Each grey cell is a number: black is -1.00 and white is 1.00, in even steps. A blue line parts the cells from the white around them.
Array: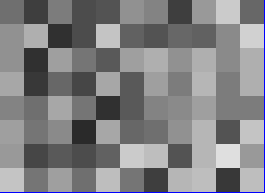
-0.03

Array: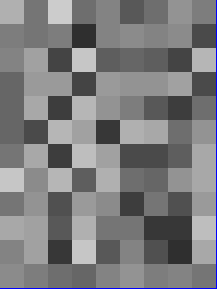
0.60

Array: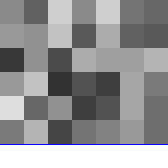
0.62

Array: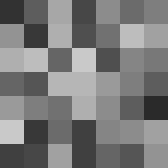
0.31

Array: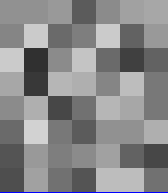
0.20

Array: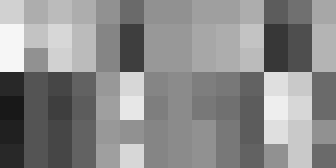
0.47

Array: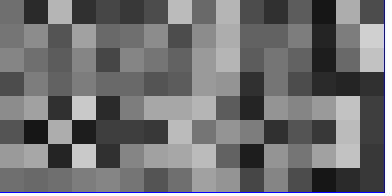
0.42

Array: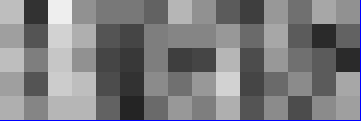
0.87
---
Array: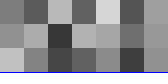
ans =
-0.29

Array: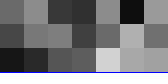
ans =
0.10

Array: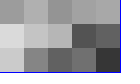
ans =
0.38

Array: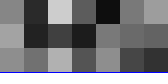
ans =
-0.67

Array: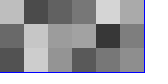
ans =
-0.41

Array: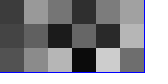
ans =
0.20
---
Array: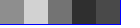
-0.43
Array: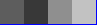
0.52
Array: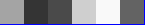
-0.22
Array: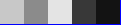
-0.85
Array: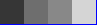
0.67
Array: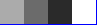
1.00
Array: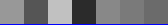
-0.16
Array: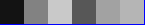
0.42
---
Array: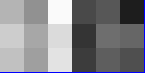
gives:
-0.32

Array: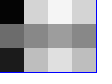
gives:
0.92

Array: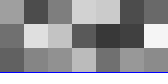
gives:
-0.40

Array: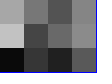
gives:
-0.35

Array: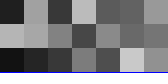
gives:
-0.23

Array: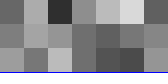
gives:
0.70
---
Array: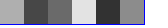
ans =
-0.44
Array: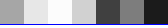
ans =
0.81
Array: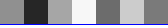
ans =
-0.70
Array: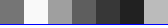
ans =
0.95
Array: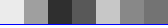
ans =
0.25
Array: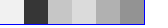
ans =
-0.58
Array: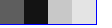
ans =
-0.85
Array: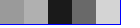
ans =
0.38
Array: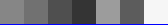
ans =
-0.11
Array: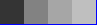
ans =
0.02
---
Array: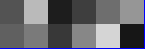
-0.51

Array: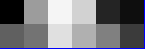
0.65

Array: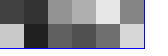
0.37

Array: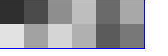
0.49

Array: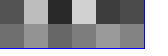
0.64

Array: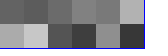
0.01
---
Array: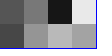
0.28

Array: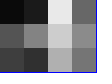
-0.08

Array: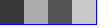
0.56

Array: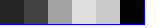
-0.98

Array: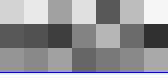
0.32

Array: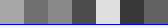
-0.23
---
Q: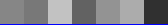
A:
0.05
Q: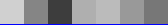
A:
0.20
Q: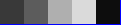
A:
-0.28
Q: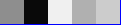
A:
0.38
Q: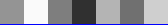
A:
0.16
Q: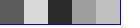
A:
0.23
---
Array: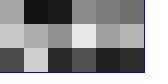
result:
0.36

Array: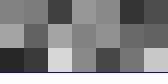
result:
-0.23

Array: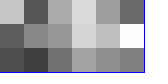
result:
0.07

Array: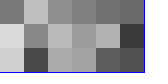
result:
0.06

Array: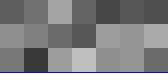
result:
0.00

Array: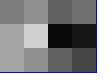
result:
0.63
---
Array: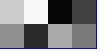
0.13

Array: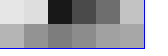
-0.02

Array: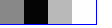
0.07

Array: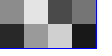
-0.69

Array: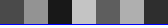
0.54

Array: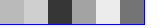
-0.58
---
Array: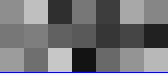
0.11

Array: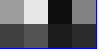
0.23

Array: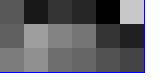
-0.31

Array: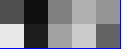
-0.38

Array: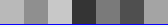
0.45

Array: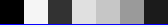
-1.00

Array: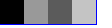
-0.99
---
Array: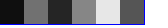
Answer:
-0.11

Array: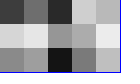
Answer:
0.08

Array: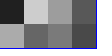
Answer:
-0.31

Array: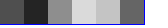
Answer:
-0.72

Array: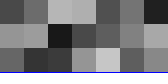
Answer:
-0.54

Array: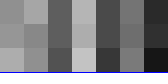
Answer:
-0.36

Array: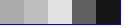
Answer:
0.33
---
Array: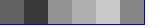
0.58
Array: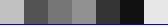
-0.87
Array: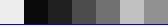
0.51
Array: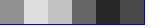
-0.70
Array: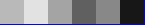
0.07
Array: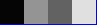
-0.23
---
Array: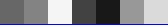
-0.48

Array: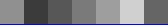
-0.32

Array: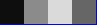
-0.20

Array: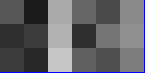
-0.69

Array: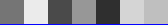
-0.41

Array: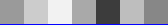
0.05

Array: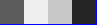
-0.28
